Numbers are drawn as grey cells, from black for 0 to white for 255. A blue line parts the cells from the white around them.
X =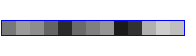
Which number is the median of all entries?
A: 127
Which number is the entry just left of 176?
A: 50
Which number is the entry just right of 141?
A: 100

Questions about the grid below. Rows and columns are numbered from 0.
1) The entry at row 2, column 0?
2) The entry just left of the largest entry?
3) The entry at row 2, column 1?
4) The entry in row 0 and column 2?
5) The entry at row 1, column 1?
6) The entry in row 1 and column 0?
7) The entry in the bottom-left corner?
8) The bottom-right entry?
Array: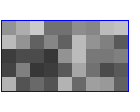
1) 61
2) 173
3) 75
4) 202
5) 147
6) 187
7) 179
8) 97

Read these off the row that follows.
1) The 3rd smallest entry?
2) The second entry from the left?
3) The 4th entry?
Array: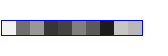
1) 67
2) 111
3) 54

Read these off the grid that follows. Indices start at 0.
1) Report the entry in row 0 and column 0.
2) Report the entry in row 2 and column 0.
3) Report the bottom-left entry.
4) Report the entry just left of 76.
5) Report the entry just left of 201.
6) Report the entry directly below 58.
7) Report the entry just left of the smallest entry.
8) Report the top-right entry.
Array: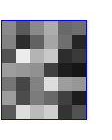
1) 138
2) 82
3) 90
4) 157
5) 180
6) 22
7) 29
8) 111

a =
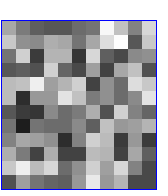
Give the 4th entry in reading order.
87
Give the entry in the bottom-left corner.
81
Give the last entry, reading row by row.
73
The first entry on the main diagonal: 167
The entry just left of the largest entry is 221
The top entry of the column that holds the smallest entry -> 123
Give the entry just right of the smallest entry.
116
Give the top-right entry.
215
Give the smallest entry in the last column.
59
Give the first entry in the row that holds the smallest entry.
116
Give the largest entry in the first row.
247
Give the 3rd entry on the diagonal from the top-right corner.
73
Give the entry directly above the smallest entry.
59
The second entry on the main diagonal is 144
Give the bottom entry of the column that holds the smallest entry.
159
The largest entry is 253
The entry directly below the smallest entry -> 167
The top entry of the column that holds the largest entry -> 193
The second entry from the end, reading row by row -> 73
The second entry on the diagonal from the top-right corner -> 87
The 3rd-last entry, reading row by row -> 180
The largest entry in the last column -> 227
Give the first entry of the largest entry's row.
200

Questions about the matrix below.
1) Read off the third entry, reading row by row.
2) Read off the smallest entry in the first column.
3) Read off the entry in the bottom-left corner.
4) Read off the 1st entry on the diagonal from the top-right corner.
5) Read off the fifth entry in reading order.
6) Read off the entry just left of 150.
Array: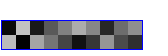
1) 25
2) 10
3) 187
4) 143
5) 129
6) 55

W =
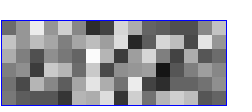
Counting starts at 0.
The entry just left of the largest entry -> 100
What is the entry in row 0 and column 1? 150
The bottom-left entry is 120
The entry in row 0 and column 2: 236
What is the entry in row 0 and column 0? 108
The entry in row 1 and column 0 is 195
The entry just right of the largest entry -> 181
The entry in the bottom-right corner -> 100
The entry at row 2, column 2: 80
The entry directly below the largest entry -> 201
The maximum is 251
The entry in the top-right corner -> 195
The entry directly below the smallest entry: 45
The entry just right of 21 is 86
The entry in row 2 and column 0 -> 173
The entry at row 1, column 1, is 150
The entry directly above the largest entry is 189
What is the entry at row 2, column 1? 127
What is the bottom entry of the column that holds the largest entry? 173

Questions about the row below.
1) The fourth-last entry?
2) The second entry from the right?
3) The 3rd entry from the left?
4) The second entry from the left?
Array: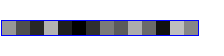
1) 106
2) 190
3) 39
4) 78

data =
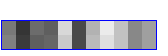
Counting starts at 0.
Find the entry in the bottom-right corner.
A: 159
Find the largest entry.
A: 235
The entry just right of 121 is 53
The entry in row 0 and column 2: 108
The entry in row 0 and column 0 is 121
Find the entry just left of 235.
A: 178
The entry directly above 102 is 95

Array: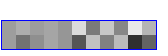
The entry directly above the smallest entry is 233
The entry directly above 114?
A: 173
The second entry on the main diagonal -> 114
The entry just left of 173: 157
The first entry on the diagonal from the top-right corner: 181
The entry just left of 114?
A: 157
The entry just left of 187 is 129

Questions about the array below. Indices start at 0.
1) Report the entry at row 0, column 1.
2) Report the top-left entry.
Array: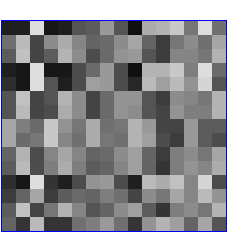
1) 31
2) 31

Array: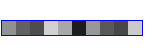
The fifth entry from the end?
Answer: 28
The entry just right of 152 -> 89
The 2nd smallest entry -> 71

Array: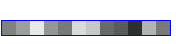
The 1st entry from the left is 129
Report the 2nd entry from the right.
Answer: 179
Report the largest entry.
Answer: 232
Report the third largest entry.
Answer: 200

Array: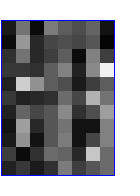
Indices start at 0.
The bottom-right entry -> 107
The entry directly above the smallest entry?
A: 18
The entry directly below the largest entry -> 93
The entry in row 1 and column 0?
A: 11
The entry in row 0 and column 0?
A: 26
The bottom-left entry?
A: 33
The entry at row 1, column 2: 40
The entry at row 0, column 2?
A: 11
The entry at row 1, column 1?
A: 151
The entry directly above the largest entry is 62
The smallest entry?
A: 5
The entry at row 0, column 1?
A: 115
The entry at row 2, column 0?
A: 48
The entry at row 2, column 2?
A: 40

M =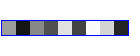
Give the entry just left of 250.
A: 67
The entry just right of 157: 22
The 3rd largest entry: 212

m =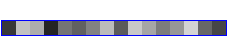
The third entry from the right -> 212
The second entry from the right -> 103
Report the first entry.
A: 56
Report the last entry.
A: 70

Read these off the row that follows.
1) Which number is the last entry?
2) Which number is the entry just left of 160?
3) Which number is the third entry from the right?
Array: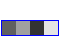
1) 228
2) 96
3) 160
